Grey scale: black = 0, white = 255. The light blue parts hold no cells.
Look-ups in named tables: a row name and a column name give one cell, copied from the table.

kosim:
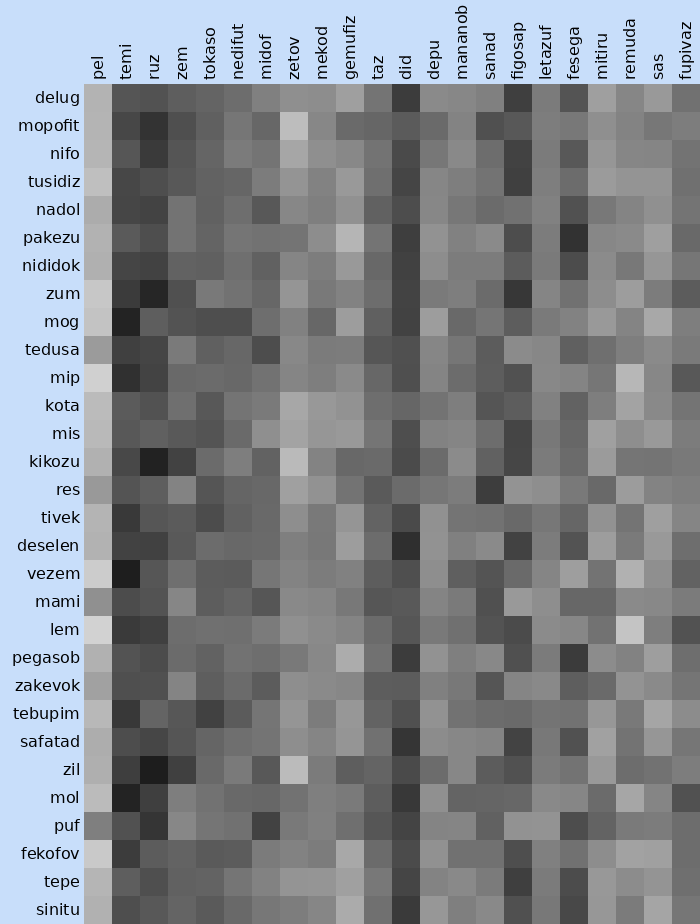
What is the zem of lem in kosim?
109
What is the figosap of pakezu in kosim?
77
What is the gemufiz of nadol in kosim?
145
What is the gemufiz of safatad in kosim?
149
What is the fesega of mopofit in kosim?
120
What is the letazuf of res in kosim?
142
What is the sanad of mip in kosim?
93
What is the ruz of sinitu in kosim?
88
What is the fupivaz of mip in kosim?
88
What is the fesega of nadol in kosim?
81
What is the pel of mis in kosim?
185

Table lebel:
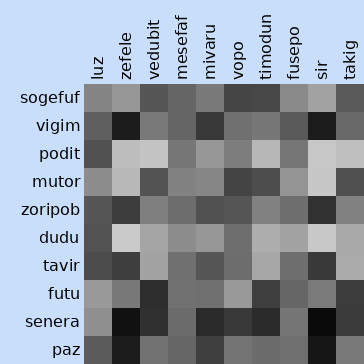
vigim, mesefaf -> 101
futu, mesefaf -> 113
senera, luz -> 143
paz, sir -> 22
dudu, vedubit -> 165
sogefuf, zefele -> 151
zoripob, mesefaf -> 109
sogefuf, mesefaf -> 101
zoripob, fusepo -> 110
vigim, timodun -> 119
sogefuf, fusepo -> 137
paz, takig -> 121
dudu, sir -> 200
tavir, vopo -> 109
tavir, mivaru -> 86
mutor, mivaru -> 134
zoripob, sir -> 49
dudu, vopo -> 110
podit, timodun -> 183

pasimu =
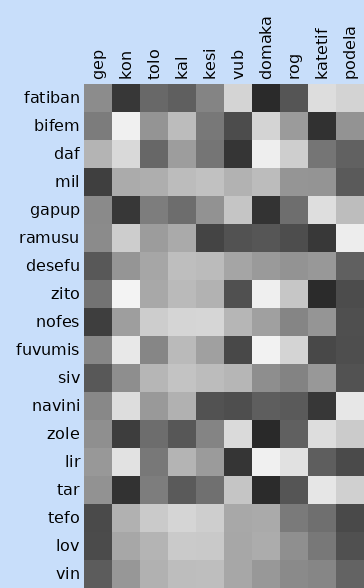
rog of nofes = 133
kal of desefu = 190
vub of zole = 218
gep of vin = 92
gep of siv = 88
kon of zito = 243
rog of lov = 143

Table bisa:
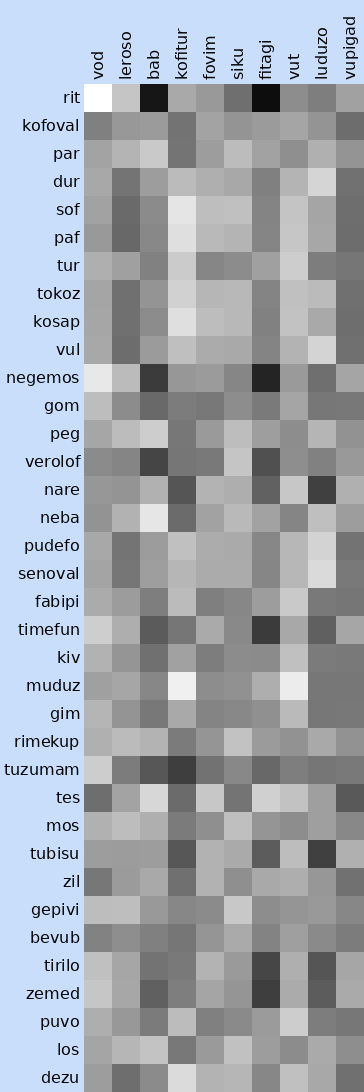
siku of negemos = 134
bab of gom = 105
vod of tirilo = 192
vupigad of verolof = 153
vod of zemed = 198
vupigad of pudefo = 115
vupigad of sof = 110
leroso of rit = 197
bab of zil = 169

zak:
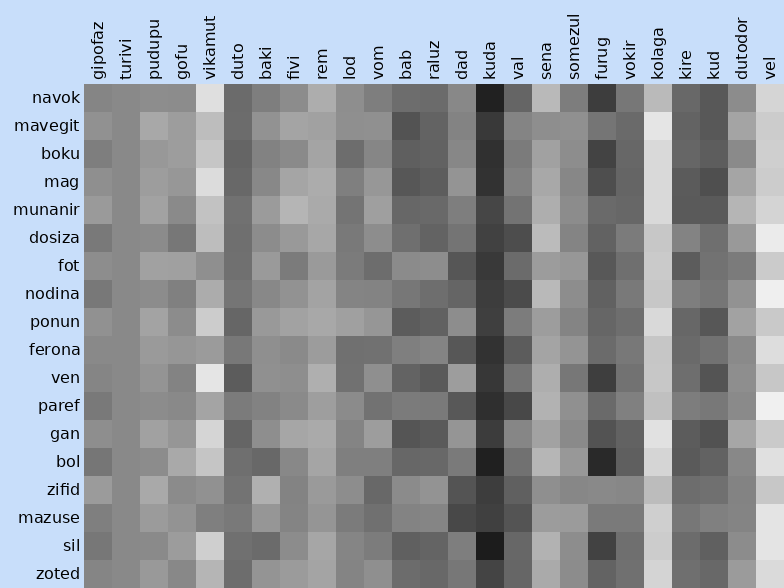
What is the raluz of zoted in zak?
104
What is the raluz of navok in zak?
107
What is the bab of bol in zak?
103
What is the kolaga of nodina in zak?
199
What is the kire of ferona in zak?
106
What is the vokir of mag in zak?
101

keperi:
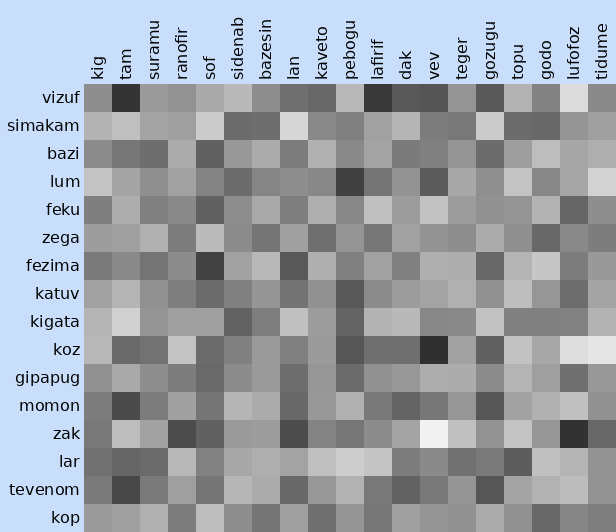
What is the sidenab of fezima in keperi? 161
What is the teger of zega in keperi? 142
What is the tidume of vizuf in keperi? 138
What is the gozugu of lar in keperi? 122
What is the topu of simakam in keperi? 108
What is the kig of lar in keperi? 113
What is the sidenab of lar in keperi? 168
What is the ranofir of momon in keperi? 160
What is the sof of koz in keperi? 107
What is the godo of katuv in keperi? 150
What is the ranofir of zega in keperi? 124
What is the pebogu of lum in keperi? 64
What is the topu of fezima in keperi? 180
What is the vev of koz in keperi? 48
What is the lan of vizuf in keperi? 111
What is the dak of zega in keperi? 161
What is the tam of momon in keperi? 74
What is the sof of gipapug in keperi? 105
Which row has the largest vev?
zak

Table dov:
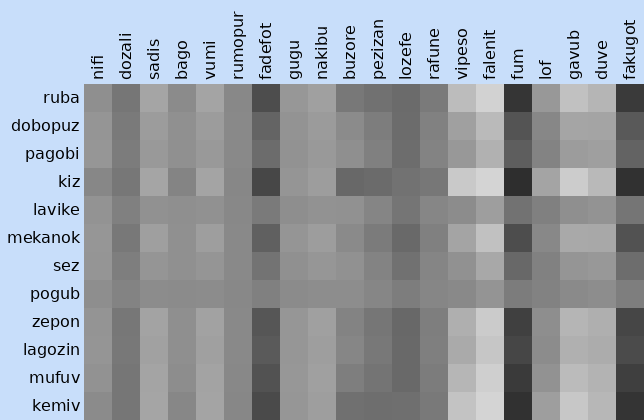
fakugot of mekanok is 82
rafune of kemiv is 121
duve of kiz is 185
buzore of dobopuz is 139
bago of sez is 144
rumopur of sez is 137
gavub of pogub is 138
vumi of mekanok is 158
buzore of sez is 145
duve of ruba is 181
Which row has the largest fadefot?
pogub

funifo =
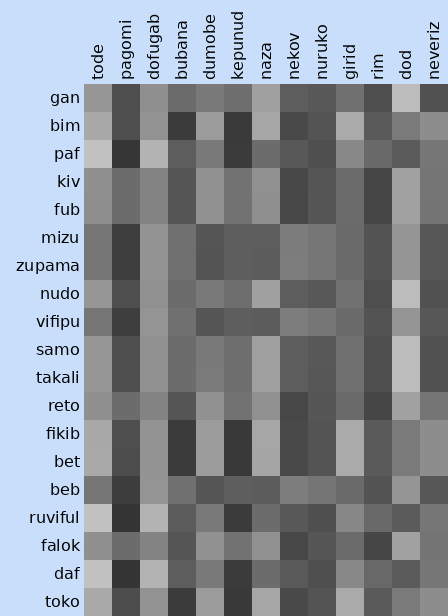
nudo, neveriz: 81
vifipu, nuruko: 118
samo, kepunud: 110
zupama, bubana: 112
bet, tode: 169
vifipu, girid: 106
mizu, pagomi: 62
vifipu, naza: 92
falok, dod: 161
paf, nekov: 88
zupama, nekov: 125
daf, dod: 91
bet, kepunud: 57
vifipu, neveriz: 87
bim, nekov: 73
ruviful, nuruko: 79
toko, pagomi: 77

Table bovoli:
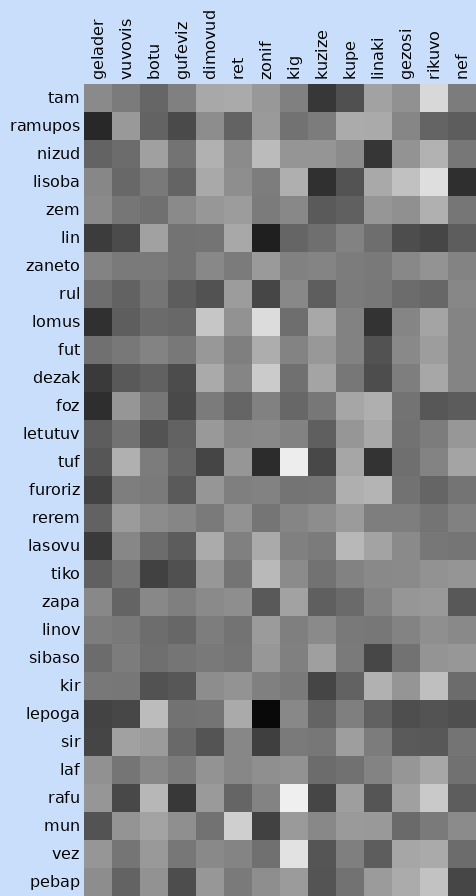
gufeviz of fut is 120
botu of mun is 163
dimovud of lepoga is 116
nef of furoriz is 116
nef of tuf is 164
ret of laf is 135
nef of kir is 108
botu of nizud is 160
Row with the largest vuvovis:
tuf

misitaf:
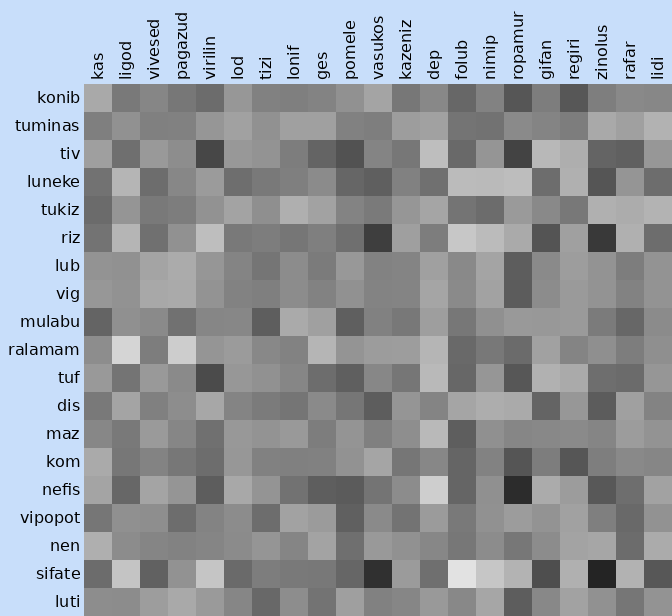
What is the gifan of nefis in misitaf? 171
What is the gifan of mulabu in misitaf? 152
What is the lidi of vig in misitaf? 147
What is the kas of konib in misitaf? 169
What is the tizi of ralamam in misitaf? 136
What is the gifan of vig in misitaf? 140
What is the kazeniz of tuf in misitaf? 118
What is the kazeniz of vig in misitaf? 132
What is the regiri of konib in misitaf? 87
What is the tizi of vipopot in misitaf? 109
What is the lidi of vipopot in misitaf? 146
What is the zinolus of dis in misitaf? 92
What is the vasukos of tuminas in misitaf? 126
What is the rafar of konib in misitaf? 137
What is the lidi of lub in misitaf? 147
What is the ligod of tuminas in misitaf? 145
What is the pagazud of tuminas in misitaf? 129
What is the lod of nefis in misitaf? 168
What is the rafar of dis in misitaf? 160
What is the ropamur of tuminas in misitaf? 138

